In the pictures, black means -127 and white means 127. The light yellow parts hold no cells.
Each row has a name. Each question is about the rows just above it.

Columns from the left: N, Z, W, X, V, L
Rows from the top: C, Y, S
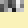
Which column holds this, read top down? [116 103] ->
V
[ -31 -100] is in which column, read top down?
X
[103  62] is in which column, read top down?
V
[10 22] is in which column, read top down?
Z
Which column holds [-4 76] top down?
L
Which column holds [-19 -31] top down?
X
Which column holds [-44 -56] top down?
N

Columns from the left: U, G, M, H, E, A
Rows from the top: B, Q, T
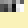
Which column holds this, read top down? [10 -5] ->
M
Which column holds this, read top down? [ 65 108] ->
E
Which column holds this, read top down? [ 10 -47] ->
U

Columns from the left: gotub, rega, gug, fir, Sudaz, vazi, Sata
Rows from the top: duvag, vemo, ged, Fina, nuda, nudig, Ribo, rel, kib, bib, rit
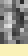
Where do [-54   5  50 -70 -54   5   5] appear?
kib
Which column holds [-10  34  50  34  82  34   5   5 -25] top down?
rega
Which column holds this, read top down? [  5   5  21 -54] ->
gotub
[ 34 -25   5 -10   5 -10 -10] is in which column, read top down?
Sata
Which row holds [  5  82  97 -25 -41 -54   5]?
Ribo

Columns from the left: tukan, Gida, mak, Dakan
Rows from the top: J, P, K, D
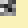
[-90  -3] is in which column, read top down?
Gida
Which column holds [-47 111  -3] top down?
tukan
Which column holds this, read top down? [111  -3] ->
tukan

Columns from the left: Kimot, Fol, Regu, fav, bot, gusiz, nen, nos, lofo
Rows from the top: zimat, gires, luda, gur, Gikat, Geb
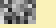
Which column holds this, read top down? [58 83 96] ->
Kimot
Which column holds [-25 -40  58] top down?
nos
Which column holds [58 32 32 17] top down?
bot
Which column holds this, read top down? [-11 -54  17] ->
lofo
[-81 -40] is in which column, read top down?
nen

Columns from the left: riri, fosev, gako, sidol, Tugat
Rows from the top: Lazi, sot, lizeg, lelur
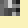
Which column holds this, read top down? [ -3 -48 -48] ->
fosev
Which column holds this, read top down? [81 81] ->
gako
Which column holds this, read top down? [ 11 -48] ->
sidol
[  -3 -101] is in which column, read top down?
Tugat
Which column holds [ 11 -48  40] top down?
sidol
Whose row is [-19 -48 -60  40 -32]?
lelur

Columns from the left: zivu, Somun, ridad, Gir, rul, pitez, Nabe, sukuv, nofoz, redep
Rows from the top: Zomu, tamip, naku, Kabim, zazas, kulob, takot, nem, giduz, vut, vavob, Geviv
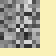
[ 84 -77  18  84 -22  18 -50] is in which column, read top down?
sukuv
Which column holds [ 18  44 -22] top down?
Gir
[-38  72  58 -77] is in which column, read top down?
rul
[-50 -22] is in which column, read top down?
sukuv
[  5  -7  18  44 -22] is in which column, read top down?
Gir
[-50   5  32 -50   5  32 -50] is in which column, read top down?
ridad

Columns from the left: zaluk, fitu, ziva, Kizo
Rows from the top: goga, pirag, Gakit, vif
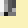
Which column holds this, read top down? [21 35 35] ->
fitu
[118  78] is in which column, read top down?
zaluk
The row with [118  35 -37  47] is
Gakit
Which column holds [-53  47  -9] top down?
Kizo

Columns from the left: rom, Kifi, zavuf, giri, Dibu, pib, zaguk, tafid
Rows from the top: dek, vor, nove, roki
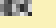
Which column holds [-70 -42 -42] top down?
zavuf
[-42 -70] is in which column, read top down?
zavuf
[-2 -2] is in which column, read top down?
rom
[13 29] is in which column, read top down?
Dibu
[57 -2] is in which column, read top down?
rom
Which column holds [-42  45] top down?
zaguk

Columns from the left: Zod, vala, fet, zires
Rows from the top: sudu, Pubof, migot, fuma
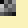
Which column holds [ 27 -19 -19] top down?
zires
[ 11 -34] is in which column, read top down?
fet
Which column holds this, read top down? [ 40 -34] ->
Zod

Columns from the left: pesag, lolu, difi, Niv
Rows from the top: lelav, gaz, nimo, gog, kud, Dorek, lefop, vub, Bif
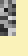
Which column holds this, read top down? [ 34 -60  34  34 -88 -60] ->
lolu
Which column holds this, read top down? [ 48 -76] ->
Niv
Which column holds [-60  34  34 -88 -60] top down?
lolu
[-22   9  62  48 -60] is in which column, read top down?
pesag
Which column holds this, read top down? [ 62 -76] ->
Niv
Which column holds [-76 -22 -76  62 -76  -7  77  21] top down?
Niv
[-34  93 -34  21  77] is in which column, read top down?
difi

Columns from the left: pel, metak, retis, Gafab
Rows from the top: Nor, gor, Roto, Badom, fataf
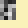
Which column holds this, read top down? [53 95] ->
retis
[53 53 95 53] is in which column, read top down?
retis
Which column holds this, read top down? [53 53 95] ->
retis
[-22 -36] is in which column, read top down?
Gafab

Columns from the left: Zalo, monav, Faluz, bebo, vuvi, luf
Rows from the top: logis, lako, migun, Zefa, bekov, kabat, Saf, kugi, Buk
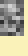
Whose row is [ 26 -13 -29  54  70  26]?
bekov
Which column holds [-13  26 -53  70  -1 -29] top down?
vuvi
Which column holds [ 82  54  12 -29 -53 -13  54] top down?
Faluz

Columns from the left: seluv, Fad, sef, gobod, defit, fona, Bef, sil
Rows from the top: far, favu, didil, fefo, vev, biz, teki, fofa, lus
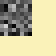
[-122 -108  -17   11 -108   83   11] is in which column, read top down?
Fad
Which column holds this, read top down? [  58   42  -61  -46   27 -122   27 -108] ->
gobod
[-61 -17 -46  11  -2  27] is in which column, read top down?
fona
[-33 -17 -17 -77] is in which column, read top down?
sef

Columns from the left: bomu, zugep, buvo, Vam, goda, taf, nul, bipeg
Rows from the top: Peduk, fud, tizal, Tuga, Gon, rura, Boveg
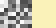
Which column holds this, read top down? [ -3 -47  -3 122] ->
Vam
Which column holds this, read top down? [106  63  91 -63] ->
goda
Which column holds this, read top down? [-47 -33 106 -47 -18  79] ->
nul
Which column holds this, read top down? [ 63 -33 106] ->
goda
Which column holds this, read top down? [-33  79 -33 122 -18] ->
taf
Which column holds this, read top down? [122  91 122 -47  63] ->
bomu
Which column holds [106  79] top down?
zugep

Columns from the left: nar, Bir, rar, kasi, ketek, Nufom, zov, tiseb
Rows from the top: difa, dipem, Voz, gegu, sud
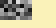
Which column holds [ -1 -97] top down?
tiseb
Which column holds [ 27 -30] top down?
nar
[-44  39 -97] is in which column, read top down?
ketek

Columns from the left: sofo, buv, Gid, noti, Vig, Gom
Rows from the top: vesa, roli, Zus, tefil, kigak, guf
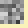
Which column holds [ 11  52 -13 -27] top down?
Gom
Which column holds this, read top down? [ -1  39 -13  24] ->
Vig
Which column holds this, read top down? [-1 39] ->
Vig

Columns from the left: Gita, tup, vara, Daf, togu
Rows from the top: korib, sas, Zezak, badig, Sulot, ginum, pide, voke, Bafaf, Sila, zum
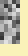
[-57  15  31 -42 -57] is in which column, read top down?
togu
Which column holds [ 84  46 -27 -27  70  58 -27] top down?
Daf

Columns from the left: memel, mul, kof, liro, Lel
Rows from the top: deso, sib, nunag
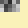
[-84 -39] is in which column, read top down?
kof
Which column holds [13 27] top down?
liro

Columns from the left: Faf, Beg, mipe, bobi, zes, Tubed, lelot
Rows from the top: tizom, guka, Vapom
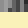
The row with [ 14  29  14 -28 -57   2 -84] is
tizom
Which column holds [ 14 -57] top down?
mipe
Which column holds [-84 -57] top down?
lelot
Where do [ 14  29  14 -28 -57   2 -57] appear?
guka

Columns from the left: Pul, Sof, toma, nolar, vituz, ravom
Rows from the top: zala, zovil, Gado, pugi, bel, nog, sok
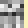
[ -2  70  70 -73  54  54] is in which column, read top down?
Sof
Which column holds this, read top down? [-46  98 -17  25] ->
toma
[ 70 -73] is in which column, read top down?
Sof
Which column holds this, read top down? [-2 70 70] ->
Sof
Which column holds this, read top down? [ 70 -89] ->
nolar
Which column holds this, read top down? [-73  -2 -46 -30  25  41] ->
ravom
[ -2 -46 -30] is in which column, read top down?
ravom

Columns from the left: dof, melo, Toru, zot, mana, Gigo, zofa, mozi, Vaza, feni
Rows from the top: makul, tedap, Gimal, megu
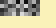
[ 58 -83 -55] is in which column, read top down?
dof
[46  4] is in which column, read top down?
Gigo

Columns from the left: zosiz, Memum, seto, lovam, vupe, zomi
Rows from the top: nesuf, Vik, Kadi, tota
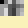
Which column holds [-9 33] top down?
Memum
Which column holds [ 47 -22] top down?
vupe

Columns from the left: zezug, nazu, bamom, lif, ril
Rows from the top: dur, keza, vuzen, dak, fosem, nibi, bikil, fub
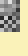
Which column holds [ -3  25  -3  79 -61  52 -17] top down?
nazu
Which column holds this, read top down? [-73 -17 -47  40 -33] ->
ril
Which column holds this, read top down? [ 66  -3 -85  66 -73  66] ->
zezug
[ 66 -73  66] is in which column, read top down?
zezug
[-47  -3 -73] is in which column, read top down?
ril
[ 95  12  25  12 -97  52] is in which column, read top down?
bamom

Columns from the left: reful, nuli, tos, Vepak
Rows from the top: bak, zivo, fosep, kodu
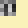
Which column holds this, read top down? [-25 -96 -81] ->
Vepak
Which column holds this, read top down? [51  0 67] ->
reful

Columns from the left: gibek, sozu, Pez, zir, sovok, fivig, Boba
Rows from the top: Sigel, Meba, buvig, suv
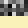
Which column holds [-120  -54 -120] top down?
Pez
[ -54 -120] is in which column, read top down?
Pez
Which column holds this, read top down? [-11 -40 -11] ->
sozu
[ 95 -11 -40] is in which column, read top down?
sozu

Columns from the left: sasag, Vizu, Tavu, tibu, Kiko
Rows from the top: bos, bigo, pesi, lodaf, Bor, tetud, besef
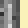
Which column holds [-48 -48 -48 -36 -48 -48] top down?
Kiko
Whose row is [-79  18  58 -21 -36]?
lodaf
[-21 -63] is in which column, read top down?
tibu
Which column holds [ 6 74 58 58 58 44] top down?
Tavu
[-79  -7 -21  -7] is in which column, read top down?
sasag
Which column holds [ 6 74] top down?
Tavu
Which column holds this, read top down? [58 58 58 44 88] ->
Tavu

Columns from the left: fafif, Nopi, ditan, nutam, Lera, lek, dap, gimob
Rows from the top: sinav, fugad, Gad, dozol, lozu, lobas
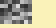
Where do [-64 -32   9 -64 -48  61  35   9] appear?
sinav
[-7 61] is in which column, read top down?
lek
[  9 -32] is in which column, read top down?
gimob
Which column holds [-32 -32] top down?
gimob
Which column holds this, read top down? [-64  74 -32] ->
nutam

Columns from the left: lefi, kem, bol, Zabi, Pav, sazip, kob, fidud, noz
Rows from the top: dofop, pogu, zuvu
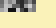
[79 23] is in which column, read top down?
fidud
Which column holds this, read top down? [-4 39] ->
lefi
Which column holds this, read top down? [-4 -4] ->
noz

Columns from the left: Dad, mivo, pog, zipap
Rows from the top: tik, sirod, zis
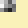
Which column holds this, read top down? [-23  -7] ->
zipap
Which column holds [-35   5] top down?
pog

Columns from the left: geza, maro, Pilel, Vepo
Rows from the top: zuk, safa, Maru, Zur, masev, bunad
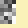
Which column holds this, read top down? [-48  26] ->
maro
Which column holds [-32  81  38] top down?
Pilel

